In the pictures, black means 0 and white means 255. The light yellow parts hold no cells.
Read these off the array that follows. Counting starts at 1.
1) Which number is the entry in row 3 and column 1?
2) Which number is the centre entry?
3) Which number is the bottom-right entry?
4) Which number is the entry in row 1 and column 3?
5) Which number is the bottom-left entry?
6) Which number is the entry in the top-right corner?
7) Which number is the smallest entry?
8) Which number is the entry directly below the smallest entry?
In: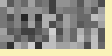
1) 119
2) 77
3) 105
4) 131
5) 119
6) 77
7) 36
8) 89

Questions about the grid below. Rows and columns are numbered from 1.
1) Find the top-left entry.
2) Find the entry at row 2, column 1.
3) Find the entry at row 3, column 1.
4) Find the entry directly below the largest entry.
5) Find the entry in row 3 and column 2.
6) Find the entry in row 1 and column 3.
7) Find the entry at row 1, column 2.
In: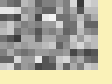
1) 142
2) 231
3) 85
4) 155
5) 100
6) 100
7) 113

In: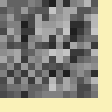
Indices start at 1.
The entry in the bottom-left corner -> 73
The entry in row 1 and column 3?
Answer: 99
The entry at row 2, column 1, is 86
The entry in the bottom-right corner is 113
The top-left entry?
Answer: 153
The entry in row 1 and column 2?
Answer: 99
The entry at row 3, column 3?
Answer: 99
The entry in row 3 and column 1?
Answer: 113
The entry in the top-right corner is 86

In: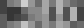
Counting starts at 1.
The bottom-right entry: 107
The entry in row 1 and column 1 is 67
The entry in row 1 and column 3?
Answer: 136
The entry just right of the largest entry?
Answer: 150
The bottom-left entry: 94
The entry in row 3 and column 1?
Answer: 94
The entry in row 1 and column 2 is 122
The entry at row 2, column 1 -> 67

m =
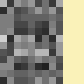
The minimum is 32
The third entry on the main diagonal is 84
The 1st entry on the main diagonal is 182
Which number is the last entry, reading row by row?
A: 71
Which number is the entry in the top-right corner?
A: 167
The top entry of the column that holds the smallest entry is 112
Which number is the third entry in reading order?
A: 151
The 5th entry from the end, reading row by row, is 98
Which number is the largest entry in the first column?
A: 208
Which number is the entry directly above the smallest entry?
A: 112
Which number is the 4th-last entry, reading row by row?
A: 151
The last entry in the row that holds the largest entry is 182
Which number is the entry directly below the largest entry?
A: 151
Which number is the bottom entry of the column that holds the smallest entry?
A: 112
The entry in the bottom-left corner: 45
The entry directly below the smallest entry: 112
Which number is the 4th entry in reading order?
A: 125
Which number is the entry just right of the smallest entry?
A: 137
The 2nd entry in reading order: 57
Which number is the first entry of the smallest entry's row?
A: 137
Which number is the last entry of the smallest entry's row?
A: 71

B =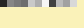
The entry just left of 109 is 121
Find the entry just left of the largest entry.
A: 174

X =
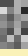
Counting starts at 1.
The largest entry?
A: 217
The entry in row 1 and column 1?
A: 79
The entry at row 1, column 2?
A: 79
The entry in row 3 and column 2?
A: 92
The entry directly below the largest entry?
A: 132
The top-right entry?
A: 162
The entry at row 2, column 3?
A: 175

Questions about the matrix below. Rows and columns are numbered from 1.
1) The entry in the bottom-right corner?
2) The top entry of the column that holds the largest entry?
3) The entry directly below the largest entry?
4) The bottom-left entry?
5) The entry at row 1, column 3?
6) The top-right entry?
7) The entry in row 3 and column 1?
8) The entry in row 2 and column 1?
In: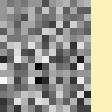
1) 66
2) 149
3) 94
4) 66
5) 133
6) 180
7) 149
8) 149
